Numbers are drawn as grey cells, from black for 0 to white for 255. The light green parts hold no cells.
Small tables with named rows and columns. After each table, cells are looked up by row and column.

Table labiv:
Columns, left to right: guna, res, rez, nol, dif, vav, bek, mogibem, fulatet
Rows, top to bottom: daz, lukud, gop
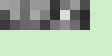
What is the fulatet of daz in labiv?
76
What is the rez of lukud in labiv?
107
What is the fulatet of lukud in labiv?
41
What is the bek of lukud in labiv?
221
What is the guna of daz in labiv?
160
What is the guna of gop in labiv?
59
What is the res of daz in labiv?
156
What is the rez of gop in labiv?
103
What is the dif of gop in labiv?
64
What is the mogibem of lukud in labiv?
80
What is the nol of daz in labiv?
151
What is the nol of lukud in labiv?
166
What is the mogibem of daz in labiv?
153
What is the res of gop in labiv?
87
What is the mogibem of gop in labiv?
108
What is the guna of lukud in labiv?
78
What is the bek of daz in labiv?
120
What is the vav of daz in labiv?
54

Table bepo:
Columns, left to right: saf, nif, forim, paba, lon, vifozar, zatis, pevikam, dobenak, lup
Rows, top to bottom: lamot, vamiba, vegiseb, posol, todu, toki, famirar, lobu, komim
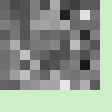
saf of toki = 112
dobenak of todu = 111
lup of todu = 86
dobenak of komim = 174
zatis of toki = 83
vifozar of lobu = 170
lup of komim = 91
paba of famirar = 168
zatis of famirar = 113
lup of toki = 114
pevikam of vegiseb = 103

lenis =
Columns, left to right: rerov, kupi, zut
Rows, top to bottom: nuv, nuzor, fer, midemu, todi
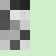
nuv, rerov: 173
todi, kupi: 83
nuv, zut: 37
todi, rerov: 197
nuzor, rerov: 78
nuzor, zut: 215

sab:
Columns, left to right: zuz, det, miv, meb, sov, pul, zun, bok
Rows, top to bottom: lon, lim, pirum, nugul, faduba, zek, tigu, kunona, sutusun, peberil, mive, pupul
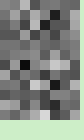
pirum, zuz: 95
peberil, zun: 129
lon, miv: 183
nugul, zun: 124
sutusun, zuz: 117
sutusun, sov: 160
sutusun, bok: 178
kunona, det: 83

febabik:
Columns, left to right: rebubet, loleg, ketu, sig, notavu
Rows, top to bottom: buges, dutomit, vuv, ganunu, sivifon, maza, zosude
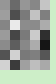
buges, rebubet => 150
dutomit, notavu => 127
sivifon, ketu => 136
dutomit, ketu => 122
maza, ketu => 121
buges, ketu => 150
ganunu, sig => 203
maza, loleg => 209
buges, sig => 135
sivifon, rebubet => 139
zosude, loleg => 59
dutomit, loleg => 78
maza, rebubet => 83
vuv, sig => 139
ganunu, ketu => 122
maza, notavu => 86
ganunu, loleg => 70
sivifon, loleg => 94
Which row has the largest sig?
ganunu

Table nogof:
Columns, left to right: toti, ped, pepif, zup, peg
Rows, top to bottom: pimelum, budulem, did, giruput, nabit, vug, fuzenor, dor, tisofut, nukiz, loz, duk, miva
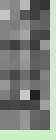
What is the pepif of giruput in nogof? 165
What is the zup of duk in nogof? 104
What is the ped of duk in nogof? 127
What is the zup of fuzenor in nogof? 98
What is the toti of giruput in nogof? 130
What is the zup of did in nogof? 103
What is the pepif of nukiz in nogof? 200
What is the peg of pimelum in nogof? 53
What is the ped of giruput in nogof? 140
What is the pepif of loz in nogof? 66
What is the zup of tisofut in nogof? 113
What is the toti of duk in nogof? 126
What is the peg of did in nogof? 99
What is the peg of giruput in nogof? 68
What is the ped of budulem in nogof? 132
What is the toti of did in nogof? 130
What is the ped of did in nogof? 124
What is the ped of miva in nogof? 128
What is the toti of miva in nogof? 128
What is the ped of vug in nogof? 119

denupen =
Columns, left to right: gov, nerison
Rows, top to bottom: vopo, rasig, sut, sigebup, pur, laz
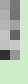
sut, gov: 182
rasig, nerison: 115
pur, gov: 192
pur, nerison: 200
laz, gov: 47
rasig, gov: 175
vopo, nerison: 119
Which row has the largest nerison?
pur

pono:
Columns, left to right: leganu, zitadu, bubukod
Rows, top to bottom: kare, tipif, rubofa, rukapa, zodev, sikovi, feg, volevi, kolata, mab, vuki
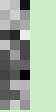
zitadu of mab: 88
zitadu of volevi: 83
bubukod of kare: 18
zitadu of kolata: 186
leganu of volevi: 66
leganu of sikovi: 81
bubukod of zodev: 73
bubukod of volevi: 0
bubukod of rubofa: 170
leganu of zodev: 194
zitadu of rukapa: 38

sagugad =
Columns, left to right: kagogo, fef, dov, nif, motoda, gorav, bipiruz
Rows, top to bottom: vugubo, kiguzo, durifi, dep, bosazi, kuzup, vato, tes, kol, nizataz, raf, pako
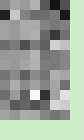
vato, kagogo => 158
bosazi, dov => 79
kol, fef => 173
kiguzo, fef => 200
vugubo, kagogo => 138
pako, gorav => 117
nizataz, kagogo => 109
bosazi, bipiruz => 192
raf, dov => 100
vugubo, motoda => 87
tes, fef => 137

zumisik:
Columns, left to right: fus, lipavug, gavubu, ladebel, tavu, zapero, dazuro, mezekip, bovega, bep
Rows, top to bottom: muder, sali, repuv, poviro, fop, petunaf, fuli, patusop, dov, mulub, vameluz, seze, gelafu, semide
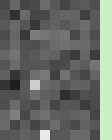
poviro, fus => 75
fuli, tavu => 87
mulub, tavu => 95
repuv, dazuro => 88
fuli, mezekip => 101
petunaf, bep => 60
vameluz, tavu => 101
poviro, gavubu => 57
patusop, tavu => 120
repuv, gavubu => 85
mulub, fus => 81
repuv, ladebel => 56
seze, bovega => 102
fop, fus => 85
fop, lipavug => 105
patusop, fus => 96
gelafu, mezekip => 74
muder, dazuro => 69
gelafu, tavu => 88
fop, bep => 87
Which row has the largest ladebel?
dov

